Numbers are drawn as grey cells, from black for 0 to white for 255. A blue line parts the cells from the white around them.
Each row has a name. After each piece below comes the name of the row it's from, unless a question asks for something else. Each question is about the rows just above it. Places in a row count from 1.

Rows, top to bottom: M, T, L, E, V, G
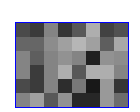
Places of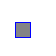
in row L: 1 3 5
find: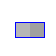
T
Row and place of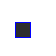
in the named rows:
V, 4
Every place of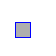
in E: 4 6 7
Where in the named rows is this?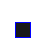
V, 6
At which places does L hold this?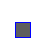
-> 2
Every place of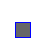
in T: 1 2

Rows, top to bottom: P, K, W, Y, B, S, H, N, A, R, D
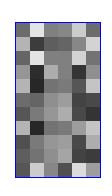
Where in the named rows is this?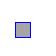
R, 4
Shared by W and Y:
[128]

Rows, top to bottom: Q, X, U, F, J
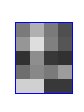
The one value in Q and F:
[122]
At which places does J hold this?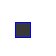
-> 3 4
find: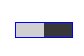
J
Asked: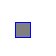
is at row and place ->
X, 3
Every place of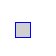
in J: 1 2
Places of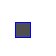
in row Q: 4

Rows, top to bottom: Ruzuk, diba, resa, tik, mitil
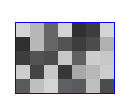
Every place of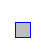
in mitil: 2 6
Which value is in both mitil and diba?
[76]
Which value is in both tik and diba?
[184]
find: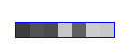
resa
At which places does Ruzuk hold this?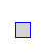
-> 1 4 7
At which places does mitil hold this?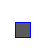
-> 1 5
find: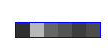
diba

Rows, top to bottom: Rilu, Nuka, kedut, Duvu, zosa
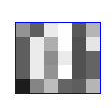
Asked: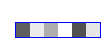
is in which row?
Nuka
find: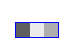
Nuka
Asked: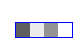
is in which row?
Duvu
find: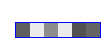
kedut
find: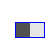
Nuka

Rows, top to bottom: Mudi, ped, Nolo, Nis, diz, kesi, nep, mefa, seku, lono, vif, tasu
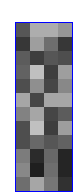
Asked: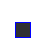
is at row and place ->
tasu, 4
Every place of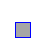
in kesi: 1 3 4
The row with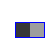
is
ped
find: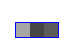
nep
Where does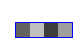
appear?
Nis
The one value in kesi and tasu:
[166]

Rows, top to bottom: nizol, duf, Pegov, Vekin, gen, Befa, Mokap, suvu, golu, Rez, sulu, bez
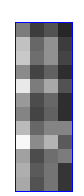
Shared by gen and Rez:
[124]
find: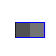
bez

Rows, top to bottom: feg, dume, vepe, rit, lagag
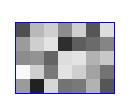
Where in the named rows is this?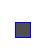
feg, 1
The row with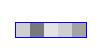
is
rit
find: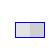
rit
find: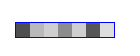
feg
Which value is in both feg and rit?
[207]
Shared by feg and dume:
[207]
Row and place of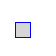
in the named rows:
lagag, 3

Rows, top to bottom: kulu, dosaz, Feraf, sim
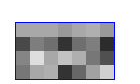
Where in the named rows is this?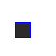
dosaz, 7
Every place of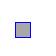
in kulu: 1 2 3 5
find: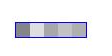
Feraf
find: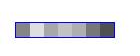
Feraf
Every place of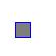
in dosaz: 2 6

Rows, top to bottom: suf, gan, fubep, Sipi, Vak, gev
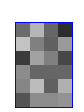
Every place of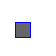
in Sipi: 2 3 4
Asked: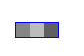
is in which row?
Vak
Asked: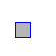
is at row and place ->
suf, 2
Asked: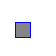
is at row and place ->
Vak, 1

